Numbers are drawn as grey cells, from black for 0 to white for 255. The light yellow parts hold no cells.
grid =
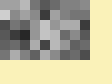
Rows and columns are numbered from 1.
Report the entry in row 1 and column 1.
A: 161
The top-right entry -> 138
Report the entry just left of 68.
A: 172
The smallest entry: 39
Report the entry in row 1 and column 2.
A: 161
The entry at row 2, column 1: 207
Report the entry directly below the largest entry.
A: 77
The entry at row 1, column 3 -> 184
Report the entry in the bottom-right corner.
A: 77
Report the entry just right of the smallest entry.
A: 150
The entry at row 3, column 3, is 97

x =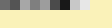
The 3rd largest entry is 167
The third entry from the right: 24
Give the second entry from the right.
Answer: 200

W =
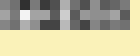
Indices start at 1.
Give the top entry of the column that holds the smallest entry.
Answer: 48
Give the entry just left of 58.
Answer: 122
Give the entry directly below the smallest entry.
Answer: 243
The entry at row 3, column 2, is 113
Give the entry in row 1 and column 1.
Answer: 133
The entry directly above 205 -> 175
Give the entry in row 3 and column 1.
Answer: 133
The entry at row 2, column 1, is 163
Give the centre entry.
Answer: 205
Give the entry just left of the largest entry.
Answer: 122
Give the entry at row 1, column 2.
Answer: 113

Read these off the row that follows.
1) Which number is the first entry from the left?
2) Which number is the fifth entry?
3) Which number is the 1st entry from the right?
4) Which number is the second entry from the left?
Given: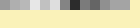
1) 155
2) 193
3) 164
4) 175

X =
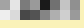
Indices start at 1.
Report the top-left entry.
163
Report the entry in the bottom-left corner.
238
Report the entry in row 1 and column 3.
123
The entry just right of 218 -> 72
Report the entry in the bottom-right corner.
154

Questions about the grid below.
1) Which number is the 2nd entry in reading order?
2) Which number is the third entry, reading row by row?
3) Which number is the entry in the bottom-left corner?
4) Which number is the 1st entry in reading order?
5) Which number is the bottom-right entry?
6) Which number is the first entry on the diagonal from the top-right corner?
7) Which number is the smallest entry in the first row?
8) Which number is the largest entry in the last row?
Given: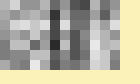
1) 212
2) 148
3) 169
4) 181
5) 125
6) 148
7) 72
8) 232

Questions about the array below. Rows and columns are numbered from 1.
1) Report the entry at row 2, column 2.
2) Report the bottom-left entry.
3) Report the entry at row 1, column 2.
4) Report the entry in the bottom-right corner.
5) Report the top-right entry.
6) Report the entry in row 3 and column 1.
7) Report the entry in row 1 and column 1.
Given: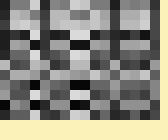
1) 185
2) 39
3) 123
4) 71
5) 51
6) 61
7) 30

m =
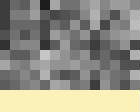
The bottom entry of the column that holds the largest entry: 104
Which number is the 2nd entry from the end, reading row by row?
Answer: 81
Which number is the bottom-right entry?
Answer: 124
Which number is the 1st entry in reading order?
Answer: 61
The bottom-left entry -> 92
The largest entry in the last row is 166
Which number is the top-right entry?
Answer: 135
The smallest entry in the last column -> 71
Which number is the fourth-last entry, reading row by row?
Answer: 146
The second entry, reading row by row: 104
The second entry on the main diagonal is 124
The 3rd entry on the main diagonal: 104
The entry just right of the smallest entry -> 166
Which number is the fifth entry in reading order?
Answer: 29
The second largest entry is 188
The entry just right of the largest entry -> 166
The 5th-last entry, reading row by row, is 61
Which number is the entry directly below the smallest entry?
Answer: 92
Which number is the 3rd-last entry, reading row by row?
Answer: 113
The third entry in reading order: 92
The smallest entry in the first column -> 50
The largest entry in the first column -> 166
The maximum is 198
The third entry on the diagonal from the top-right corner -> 135

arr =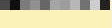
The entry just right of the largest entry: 34
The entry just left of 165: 103

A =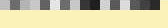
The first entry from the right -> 42
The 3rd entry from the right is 89
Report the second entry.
108
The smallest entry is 31

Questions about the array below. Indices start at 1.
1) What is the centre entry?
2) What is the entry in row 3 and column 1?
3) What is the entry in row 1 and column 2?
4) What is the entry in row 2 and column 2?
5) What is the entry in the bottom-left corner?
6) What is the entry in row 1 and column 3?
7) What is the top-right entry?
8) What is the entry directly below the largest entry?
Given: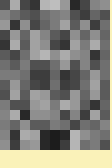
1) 101
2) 152
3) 171
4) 111
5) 143
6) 70
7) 143
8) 123

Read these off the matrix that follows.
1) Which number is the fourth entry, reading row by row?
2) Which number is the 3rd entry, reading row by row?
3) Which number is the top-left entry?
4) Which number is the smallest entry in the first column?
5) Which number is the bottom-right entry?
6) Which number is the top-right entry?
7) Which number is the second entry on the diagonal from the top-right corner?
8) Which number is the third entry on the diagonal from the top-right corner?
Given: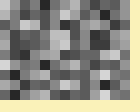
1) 124
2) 91
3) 201
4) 91
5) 113
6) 148
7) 113
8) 136

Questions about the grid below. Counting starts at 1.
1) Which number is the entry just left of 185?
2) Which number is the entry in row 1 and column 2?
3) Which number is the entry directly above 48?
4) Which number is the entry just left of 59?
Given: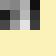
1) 102
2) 133
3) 16
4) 226

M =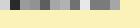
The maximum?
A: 232
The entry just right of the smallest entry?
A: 155
